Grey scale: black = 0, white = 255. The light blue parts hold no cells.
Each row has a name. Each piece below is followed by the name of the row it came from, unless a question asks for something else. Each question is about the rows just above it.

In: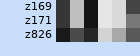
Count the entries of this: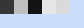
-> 5
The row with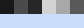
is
z826
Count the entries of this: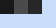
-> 3
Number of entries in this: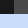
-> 2

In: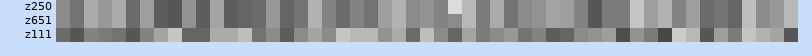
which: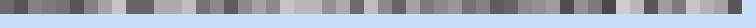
z111
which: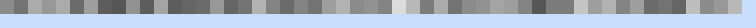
z250
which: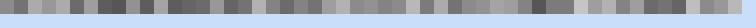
z651

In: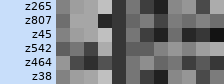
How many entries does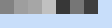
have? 7
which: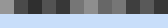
z464
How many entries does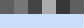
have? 6
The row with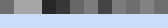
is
z807
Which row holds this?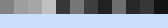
z45

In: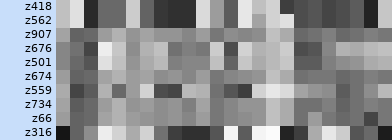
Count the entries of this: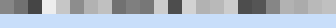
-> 24
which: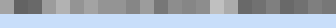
z907
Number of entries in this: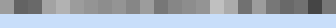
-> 24
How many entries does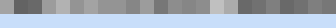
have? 24

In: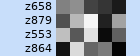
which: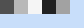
z879
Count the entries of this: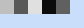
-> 5
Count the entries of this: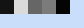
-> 5

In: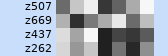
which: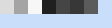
z437
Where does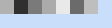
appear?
z669
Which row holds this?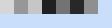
z262
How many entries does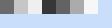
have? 7
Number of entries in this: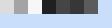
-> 7

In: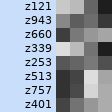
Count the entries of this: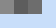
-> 3
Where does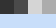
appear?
z757
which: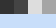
z513
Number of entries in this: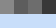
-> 4
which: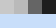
z121
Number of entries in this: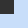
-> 1

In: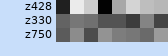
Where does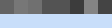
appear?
z330
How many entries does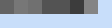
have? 7
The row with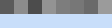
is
z750
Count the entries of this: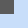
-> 1
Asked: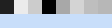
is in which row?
z428
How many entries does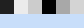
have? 6

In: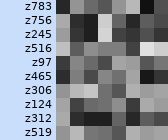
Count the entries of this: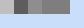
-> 5
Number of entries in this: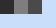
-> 3
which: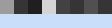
z245
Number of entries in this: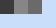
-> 3
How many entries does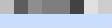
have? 8

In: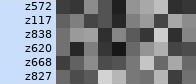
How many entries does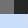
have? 2
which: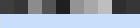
z572

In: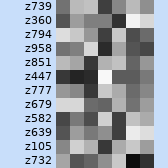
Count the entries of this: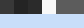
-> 6
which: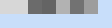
z679
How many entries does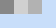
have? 3
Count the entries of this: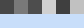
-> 6
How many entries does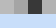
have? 4

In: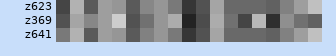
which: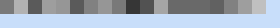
z641
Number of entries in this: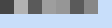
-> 7
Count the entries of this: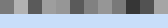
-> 12
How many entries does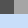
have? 2

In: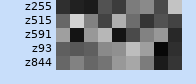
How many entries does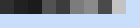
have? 9
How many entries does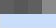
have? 4
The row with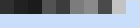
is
z255
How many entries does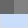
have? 2
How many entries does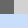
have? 2
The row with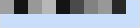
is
z591
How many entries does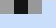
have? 3

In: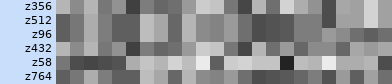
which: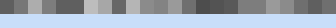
z96
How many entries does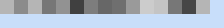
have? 15
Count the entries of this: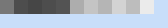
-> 11
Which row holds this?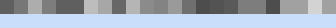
z512
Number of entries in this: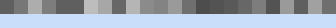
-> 24

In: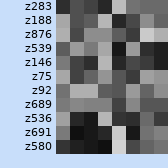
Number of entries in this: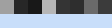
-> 8
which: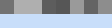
z92
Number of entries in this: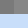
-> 2
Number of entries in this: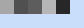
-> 5
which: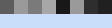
z539
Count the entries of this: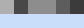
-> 6

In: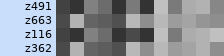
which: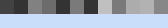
z491
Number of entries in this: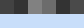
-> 6
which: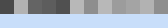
z362
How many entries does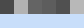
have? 6

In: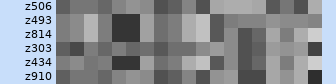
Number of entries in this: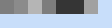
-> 7
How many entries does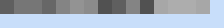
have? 15
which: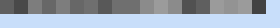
z303
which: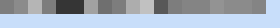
z493
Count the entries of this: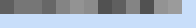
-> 13
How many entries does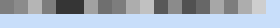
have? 19

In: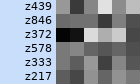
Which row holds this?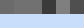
z846
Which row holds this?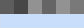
z217
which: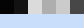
z372
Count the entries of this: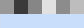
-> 6

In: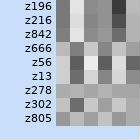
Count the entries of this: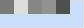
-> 5
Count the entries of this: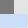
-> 2
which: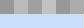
z805
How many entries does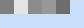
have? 5
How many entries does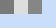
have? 3
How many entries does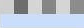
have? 6

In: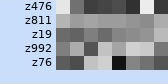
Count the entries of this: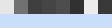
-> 8
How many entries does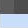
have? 2
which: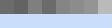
z19
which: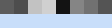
z76

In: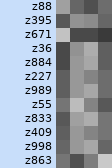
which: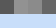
z395
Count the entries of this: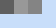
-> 3
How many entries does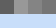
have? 4

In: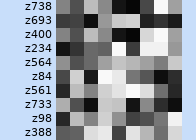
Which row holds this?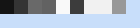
z234
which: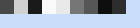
z84
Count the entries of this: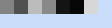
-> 7
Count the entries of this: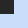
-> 1
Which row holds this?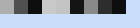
z733
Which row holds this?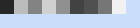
z98

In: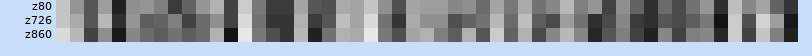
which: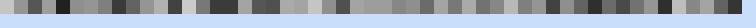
z80
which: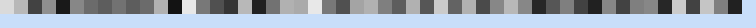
z860
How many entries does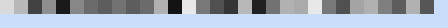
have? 31
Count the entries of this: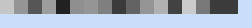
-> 17
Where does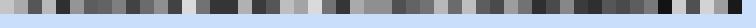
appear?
z726
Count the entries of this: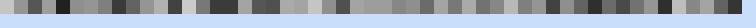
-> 53

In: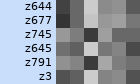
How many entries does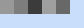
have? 5
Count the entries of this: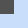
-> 1
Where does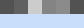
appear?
z3

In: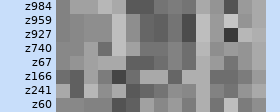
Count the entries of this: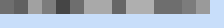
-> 15
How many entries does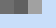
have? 3
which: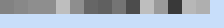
z927
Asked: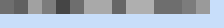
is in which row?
z166
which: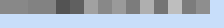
z60
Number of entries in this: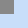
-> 1

